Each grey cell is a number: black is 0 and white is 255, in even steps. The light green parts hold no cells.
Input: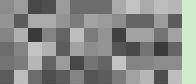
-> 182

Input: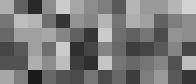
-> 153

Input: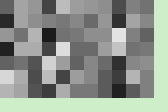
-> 33

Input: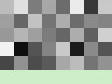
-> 188

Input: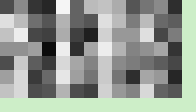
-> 216

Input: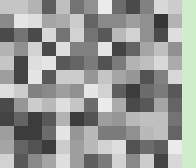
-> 204

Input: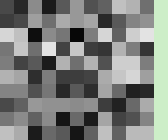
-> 97

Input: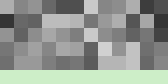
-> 194
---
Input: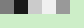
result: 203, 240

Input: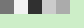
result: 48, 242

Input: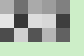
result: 221, 229

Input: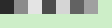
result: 76, 228

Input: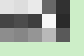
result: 62, 247

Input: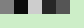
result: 205, 205

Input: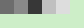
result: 55, 221

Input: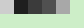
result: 59, 205

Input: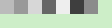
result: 102, 238

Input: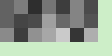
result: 160, 202
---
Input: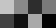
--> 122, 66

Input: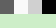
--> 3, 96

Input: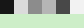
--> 242, 22

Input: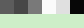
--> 7, 92

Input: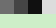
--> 220, 110

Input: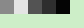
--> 4, 137

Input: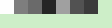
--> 59, 254

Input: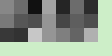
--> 44, 56
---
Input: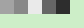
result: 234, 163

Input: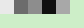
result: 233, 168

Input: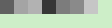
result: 198, 178

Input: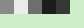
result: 235, 137

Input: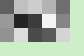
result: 243, 220

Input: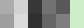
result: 218, 210
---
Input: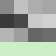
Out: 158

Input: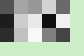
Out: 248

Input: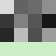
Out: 188

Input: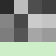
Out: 85

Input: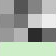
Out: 179

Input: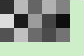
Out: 107

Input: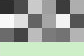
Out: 123
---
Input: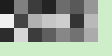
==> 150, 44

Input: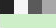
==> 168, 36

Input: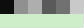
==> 201, 13

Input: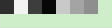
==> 142, 46

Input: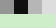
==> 221, 149

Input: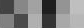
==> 191, 129
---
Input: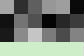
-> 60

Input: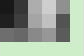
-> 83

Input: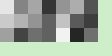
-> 61

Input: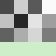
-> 158

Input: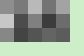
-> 108

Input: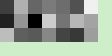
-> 163

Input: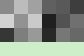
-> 112

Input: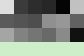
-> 97

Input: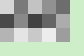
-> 172

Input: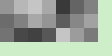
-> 162
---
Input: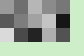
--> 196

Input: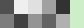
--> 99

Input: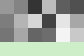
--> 229

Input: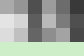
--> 123

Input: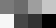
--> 50

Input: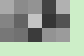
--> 53

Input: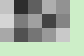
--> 67
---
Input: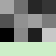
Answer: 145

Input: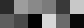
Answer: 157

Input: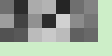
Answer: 67

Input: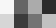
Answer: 101

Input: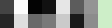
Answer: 252

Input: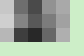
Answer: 132
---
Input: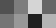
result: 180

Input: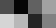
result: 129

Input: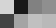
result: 185

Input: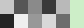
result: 108

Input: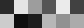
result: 171

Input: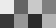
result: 179
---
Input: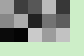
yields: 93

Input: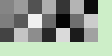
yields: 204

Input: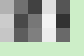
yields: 50

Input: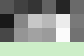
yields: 121

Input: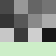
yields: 171

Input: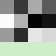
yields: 18

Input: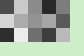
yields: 89

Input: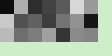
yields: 22

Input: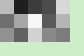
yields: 181

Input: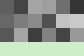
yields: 201
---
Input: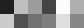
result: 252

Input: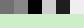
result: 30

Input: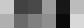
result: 23

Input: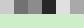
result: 224

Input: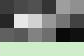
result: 158

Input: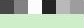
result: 185
